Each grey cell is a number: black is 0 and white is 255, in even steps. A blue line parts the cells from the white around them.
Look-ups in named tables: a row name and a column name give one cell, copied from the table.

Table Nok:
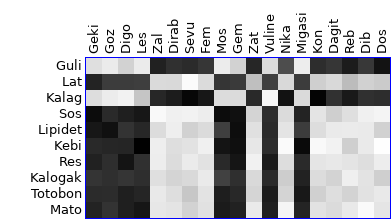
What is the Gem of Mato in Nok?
33
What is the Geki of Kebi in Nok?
41
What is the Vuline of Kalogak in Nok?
42
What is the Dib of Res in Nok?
222
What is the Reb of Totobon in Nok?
211
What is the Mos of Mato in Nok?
27

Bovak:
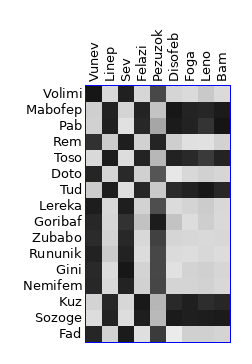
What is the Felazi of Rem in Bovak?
209
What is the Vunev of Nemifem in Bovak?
39
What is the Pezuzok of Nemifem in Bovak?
70
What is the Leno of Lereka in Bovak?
204
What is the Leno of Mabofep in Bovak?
38
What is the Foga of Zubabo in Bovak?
215
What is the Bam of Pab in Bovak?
21
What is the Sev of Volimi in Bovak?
32
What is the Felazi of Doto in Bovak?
208
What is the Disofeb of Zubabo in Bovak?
213

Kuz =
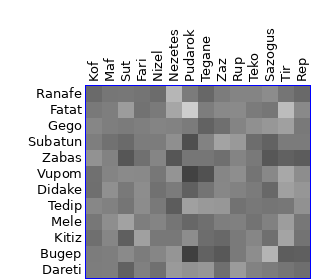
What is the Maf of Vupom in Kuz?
132
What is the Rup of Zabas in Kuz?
132
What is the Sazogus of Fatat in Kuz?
118
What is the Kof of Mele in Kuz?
119
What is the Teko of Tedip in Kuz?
120
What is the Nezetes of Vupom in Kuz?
148
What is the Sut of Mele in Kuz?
162
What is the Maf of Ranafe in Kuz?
118
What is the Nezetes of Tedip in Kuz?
92
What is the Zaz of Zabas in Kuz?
111

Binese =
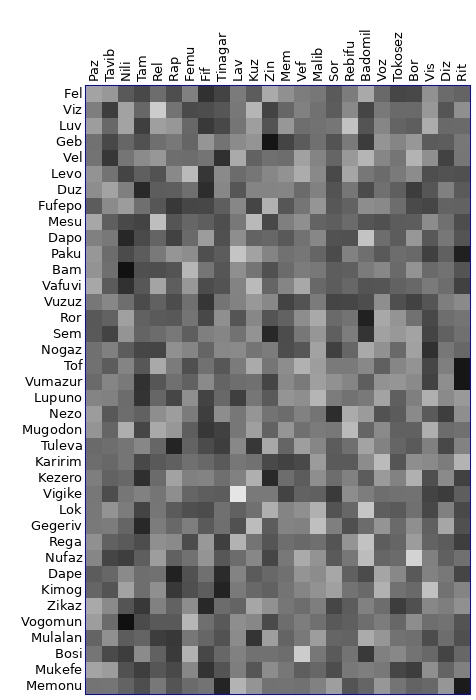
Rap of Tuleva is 36
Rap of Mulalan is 56
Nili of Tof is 132
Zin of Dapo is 103
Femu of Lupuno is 143
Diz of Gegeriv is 166
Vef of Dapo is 114
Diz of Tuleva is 72
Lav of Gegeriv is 81
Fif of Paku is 79
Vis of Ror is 72
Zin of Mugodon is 98
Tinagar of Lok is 112
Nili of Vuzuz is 110
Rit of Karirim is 179
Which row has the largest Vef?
Bosi

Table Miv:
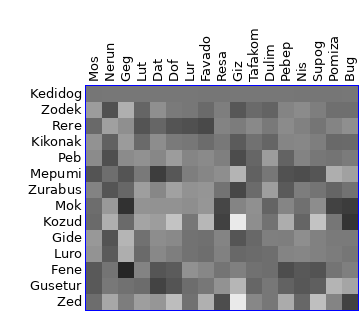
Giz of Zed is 234
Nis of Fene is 88
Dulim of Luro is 110
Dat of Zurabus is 135
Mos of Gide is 152
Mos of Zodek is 156
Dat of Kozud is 157
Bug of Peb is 123
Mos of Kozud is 106
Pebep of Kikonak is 133
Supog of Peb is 119
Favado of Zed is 176
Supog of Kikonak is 126
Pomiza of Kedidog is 118
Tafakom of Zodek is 106
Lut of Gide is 113
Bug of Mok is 60
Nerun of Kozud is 175

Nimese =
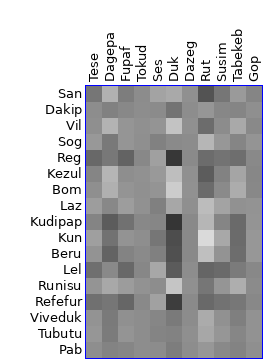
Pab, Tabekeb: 131
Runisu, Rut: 118
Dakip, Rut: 150
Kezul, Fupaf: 142
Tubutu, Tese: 150
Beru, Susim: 147
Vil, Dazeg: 144
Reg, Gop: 137
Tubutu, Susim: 150
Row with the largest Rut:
Kun

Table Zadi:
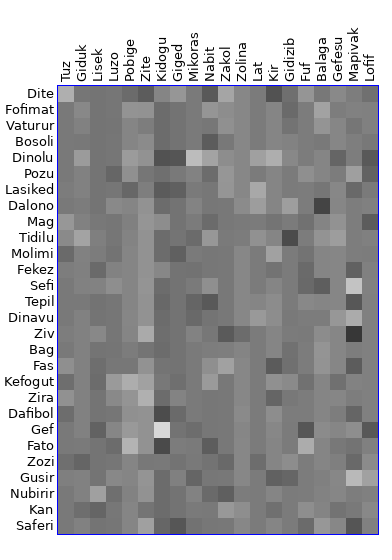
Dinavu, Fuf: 124
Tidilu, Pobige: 131
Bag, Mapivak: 125
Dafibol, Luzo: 118
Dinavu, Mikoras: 105
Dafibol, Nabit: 119
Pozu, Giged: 121
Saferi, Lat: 123
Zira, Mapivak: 125
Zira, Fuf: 124
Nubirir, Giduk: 129
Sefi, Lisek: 130
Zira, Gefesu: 134
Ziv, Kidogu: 110
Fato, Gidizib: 123
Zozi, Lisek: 116
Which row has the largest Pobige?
Fato

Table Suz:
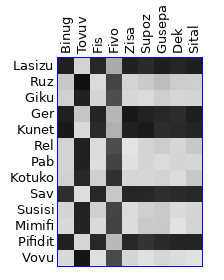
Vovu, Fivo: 74
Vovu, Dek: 220
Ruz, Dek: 204
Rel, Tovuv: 32
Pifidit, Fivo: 185
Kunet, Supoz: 27
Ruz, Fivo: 68
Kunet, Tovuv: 218
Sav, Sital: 39
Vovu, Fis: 223
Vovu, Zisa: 213
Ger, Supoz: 34
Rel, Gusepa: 204
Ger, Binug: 32
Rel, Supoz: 212
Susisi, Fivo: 68
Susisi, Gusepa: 201
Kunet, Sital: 36
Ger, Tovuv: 198
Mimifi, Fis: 218

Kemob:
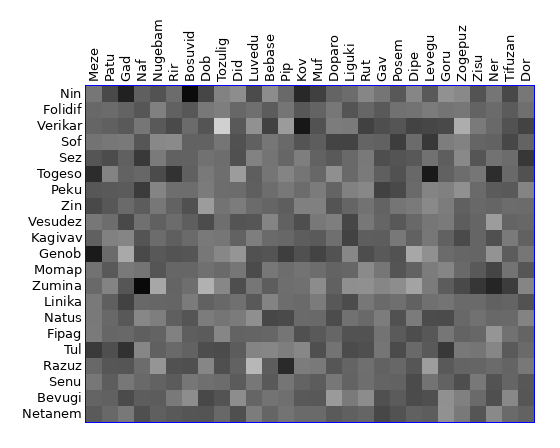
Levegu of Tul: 89
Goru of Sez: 94
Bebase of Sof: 118
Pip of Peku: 120
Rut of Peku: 135
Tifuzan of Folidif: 91
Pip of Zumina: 110
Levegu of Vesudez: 118
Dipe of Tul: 105
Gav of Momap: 118
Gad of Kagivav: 133
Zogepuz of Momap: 105
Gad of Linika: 66
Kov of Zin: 128
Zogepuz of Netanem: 121
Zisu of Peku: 106
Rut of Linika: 119
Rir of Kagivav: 95

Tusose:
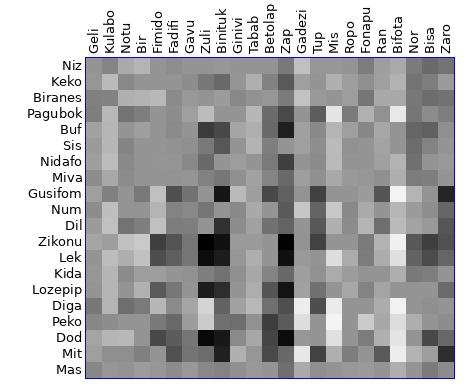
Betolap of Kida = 132
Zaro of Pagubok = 126
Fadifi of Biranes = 138
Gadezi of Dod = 150
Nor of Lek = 99
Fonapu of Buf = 135
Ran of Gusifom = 85
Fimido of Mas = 150
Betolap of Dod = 69
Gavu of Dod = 118
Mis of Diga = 234
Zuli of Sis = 121
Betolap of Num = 148

